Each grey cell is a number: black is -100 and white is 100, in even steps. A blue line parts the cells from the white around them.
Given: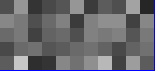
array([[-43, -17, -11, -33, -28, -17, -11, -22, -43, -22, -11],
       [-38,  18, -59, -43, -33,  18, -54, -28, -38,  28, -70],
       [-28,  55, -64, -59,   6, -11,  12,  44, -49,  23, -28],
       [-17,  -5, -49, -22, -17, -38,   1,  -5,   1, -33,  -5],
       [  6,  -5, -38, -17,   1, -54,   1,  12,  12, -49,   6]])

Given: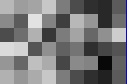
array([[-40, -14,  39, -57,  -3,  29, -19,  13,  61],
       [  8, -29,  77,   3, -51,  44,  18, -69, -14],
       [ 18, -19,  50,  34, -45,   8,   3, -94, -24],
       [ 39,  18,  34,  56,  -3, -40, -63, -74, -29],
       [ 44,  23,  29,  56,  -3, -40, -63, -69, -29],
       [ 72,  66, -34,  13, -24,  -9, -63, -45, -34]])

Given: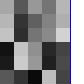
array([[-86,  53,  13, -69, -47],
       [-80,  59,  19, -75, -42],
       [-31, -59, -92,  48, -47],
       [ 31, -31,  19,  -8,  43],
       [ 43, -59, -25,   3,  37],
       [ 53, -64,  -8,   8,  65]])

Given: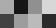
array([[-48,  23,  47, -66],
       [ 35, -83,  13,  69]])

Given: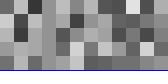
array([[-17,  48, -58,  15,  48,   5,  43, -33, -38,  77, -38,  37],
       [-11,  43, -17,  15,  26,  54, -27, -22, -11, -11,   5,  15],
       [ 21,  37,  31,  15, -17,  65,  -6,  54,  21, -22,  65, -17],
       [ 43, -53,  31,  15, -33,  10,  37,  26, -38,  -6, -43,   0],
       [ 60, -43,  48,  15,  31, -48,  15,  31, -22, -27,  -6,  10]])

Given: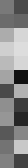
array([[-42,  40],
       [-31,   6],
       [-16, -21],
       [-10,  57],
       [ -5, -42],
       [  1, -48],
       [ 12, -53],
       [ 18, -70],
       [ 29, -87],
       [ 35,  68],
       [ 46,  68],
       [ 62,  73]])

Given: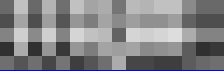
array([[-62,  35, -62,  18, -56,  18,  -2,  29,  24,  29,   8,  13,  18,
        -28, -62, -56],
       [-39,  29, -39,  24, -33,  18,  -2,  29,   8,  24,  13,  13,  24,
        -23, -39, -39],
       [-18,  51, -18,  41, -13,  51,  29,  35,  -8,  46,  41,  51,  51,
          8, -18, -18],
       [-13, -33, -13, -45,  -8, -51, -33, -13,  35, -45, -45, -51, -51,
        -28, -18, -13],
       [  3,  62,   8,  62,   3,  67,  51,  46, -23,  67,  62,  67,  73,
         35,   3,   3]])
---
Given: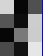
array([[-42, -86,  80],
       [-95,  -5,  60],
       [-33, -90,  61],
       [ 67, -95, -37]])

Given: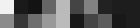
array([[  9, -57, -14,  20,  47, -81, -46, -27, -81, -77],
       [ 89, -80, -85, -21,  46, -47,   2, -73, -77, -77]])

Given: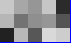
array([[-74,  44, -32,  70,  61],
       [ 43, -10,  12,  18, -34],
       [ 57,  31,  18,  55, -66]])

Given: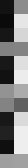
array([[ 25,  26],
       [-88,  87],
       [-74,  87],
       [-81,  71],
       [  3, -25],
       [ 15,  34],
       [-87,  85],
       [-81,  75],
       [  2,   3],
       [-83,  68],
       [-92,  80],
       [-86,  10]])

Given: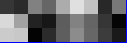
array([[ 59,  57, -98, -66, -26,  10, -19, -53, -80],
       [ 70,  27, -73, -82, -27,   2, -21, -58, -96],
       [-58, -67,   1, -20,  35,  76,  52, -69,  -6]])

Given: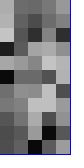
array([[-39, -25, -93, -28,  22],
       [-40, -31,  21, -91, -32],
       [-33, -10,  34, -38,  14],
       [ -6,   1,  50,  50,  21],
       [-13,  12,  10,  50, -39],
       [-92, -17, -17, -36,  40],
       [ 31,  20,   5,  53,  41],
       [-77, -29,  29,  34,  12],
       [ 54, -33, -63,   3, -64],
       [ 40, -24, -40, -15,   0],
       [ 36, -15, -18,  -6,  19]])

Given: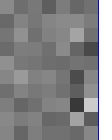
array([[  4, -20,  -1, -11, -11, -18,   6],
       [  7,  -3,   2, -19, -17,  28, -28],
       [ -1, -20, -12,   3,   5, -56,  59],
       [-13,   3,  -6,  -2, -11, -26,  14],
       [  5,  21,   1,   5,  -8, -40,   5],
       [ 13,  -6,  -8, -14, -15, -10, -12],
       [-16,  -2,  -3, -12,   8, -21, -43],
       [ -8,  14, -12,   1,   6,  29, -11],
       [-18,   3,  -7,   4,   8,   8,  -3],
       [  8, -14,  -6, -26,  -3, -19, -11]])
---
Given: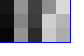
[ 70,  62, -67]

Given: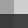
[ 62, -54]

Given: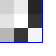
[-70,  99,  43]

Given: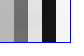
[ 93, -84,  77]

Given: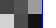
[ 22, -40]

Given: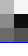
[93,  9]

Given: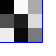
[ 33, -77,  86]

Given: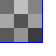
[  3, -35, -30]

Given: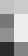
[59, -6]
